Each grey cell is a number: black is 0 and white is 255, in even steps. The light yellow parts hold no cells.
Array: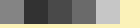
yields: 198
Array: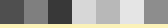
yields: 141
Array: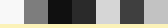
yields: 194
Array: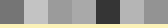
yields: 147
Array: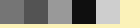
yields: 206
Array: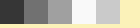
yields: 202
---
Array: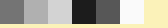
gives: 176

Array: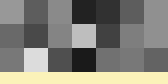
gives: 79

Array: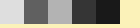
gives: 222

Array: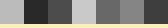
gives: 76

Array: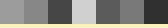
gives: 69

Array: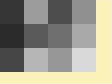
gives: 169

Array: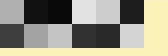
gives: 163

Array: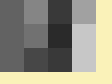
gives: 199

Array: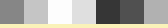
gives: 253
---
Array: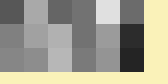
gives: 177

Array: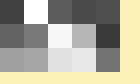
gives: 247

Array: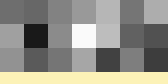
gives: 139

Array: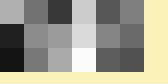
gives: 155

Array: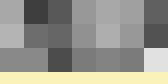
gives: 102

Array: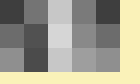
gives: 214

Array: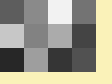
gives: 171

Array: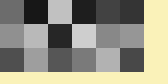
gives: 38

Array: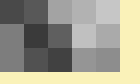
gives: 95

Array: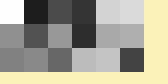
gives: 152
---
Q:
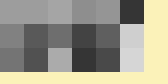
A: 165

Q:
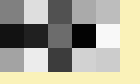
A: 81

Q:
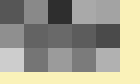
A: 46

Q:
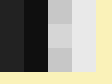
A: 199

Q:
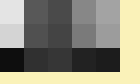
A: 74

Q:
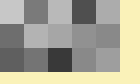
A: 185

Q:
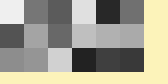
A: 90
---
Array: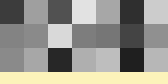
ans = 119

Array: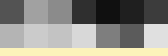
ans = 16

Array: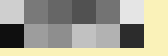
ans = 81

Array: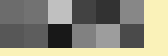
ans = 66

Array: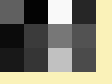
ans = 59

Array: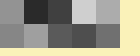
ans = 64

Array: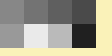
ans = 115

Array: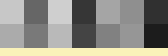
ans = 165

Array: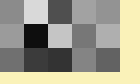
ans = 197

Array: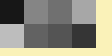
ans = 133
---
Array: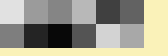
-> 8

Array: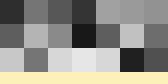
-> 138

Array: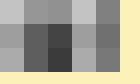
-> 67

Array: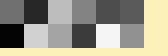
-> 164

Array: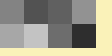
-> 109

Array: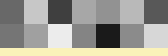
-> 236

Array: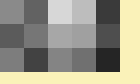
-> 167

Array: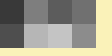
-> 196

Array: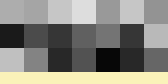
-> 54

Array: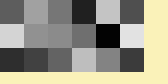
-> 139
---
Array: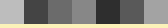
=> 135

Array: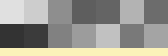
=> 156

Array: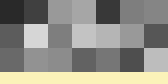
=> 98

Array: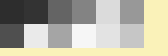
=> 165

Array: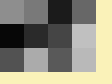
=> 82

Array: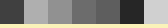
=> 108

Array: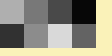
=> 49

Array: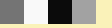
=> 116

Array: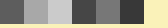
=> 203
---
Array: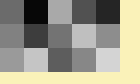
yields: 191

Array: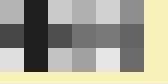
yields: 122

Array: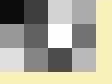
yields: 253

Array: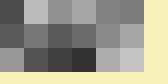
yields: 138

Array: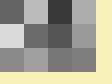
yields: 86

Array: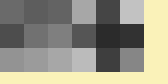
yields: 43
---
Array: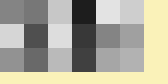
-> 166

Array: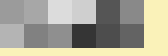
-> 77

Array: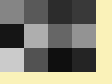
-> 15

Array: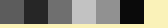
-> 145

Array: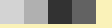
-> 50

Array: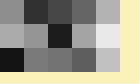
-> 94

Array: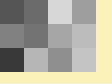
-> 143
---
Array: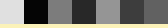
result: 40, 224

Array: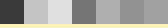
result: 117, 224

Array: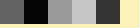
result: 154, 198

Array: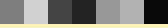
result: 35, 210

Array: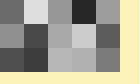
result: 169, 222

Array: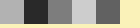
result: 125, 205

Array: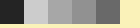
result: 167, 204

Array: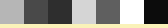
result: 213, 255
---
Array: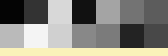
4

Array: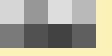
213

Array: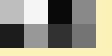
190

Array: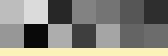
189

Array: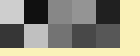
206

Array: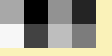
168
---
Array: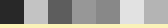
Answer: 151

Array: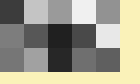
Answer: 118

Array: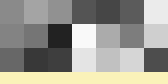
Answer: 131

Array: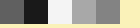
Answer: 131

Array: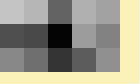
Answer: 130

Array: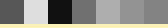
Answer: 131

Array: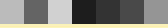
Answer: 100

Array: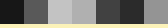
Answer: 89
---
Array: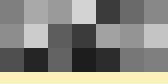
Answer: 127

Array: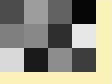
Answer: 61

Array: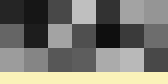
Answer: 72

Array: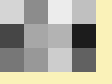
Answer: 97

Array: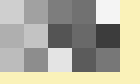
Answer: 119

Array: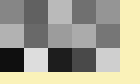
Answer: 207

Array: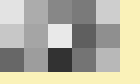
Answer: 184
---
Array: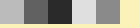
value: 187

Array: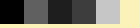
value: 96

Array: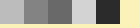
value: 188

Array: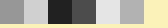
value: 208

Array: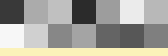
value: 235

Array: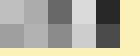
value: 205

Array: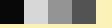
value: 148

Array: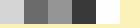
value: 213
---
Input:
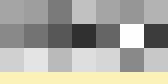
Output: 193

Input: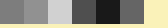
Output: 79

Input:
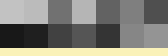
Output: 181

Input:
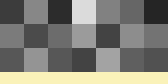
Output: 219

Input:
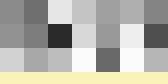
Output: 197

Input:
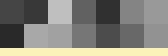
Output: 96

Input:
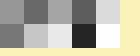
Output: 93

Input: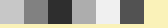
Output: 173
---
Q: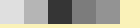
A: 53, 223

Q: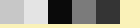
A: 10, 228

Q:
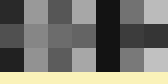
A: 100, 193

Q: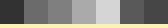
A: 170, 213

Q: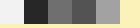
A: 111, 242

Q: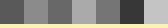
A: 170, 196

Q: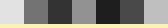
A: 146, 226

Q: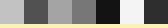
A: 119, 244
